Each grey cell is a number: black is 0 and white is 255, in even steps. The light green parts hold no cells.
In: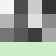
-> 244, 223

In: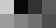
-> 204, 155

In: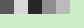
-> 215, 187

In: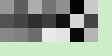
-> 233, 227

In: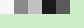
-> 246, 194

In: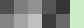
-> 192, 165

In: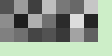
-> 221, 198

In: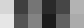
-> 230, 214
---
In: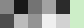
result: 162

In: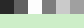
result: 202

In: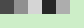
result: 38

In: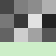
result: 140

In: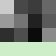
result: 60

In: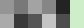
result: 134

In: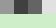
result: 100

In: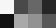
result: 103
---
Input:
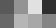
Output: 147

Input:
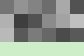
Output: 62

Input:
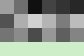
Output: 174

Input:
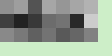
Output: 34

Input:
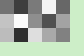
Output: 251

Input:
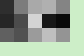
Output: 75
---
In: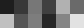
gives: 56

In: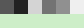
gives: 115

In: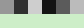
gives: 91

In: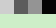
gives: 148

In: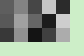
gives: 43

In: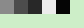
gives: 76

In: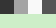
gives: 164

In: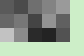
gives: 68
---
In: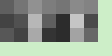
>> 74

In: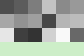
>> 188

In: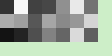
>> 212

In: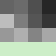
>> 53

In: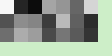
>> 44

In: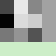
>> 162
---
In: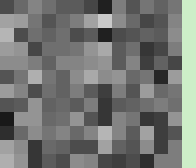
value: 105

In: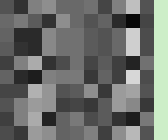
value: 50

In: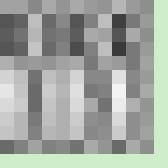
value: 162

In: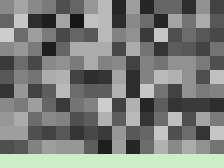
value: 164

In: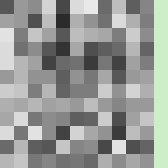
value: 153

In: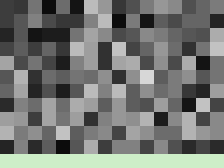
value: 55
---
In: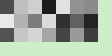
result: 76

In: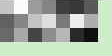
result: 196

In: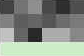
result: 67

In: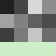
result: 32

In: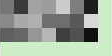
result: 118

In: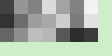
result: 66

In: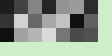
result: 29
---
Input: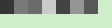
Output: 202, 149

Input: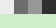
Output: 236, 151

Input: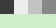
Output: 237, 194

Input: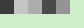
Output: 196, 173

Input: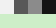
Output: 241, 139

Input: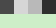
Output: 214, 185

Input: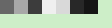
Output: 239, 217

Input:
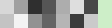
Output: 243, 222
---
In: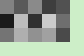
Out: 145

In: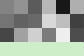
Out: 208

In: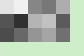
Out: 149

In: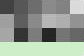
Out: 124

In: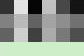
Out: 64

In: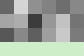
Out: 95

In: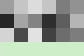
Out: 226

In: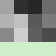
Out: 94

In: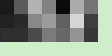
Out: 75
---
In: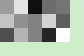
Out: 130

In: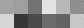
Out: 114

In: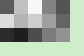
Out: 206

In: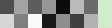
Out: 92

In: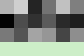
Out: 49

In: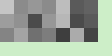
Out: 75
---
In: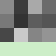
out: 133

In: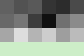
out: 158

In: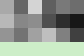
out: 128

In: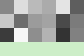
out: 51

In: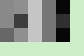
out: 118

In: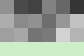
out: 210

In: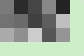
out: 86

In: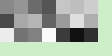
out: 17

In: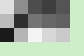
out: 215

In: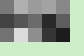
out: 53
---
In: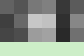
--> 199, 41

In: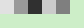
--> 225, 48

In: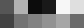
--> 247, 12

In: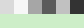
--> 247, 51

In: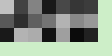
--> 193, 11

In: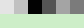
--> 228, 2

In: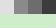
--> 224, 60

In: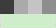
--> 196, 60
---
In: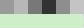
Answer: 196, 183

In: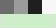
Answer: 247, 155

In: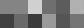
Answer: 208, 177

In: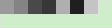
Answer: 196, 175

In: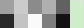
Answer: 250, 203

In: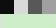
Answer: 217, 160
